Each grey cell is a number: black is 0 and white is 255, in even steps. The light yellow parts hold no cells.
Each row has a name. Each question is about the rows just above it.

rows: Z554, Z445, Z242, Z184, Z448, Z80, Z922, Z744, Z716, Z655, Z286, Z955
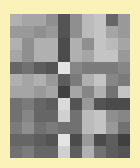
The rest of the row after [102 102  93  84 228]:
[ 75 153  75  93  64]
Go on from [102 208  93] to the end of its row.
[176 113  93  84]
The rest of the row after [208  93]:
[176 113  93  84]
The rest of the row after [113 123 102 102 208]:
[ 93 176 113  93  84]
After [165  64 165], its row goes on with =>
[134 176 113 196]
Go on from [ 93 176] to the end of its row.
[113  93  84]
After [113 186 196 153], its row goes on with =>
[113]

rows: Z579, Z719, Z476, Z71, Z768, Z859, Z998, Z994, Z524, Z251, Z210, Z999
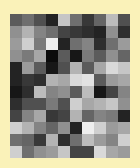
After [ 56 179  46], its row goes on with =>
[111 188 155 132 207]
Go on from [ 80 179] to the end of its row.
[ 91 167 217 198]
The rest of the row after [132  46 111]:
[155]
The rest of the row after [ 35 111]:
[132  46 111 155]

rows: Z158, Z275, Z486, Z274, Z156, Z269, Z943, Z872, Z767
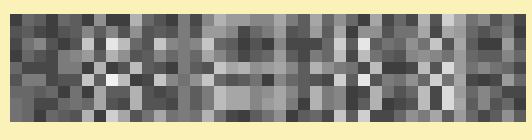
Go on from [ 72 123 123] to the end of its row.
[ 62 178  62  84 188  93  84  62 123  93  84 197 166 178 144 155 166 134
  93 178 144 123 114  72 188  62  62  72 188  84 218 155 114 134 114 104
  72]
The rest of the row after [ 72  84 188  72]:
[218 166  93 134  84 104  62]

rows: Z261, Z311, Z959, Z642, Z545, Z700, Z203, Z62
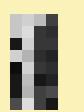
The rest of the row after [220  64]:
[23]
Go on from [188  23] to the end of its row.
[35]
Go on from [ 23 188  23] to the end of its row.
[35]
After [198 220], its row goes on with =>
[55 46]
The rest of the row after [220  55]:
[46]
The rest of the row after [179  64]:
[75]

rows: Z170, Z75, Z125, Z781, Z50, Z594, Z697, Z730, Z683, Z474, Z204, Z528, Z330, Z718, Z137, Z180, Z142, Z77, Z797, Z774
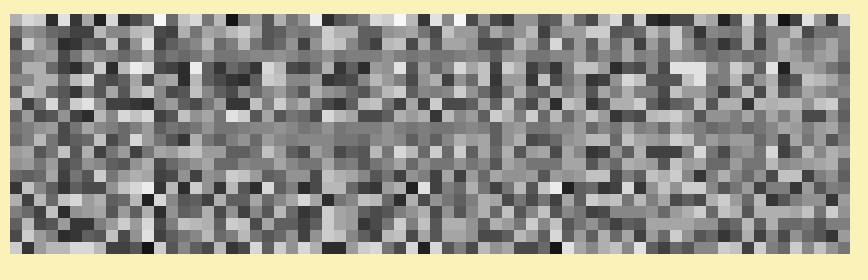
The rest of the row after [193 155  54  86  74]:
[184 193 204 165  86 146 146 126 165 117 165 126 165  74  74 146  95]
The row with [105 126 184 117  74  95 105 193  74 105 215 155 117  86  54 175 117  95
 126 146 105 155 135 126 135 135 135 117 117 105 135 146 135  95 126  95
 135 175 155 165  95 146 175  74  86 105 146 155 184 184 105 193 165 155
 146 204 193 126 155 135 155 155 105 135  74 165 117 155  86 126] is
Z204

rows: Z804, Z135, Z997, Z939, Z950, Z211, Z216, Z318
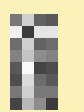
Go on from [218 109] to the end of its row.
[89]
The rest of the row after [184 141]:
[59]
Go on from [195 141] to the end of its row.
[130]
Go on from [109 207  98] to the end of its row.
[109]
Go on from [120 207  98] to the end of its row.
[89]
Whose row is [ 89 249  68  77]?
Z950

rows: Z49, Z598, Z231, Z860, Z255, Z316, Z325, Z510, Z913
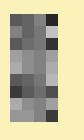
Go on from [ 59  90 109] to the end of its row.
[79]
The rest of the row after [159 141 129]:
[159]
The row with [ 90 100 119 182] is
Z316
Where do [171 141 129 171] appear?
Z255

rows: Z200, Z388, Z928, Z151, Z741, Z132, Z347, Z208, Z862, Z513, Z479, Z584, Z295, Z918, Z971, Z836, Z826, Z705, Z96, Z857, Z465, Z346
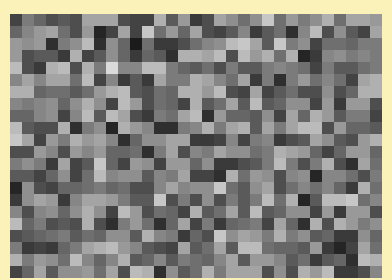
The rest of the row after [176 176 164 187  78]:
[187 153 176 111 176  37  58 134 143 123 134 123]
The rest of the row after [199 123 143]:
[ 67 111 111 102 123 123]
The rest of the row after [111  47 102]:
[164  67 123  58 102 111 123  67 164 102  47 176  78 176 153 123 143]
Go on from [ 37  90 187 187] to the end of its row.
[199 111 134]
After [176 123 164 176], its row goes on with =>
[ 90 164 123 164 187 187  78 153 102 102  90]
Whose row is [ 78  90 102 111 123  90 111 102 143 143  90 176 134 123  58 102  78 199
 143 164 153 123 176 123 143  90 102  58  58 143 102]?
Z96

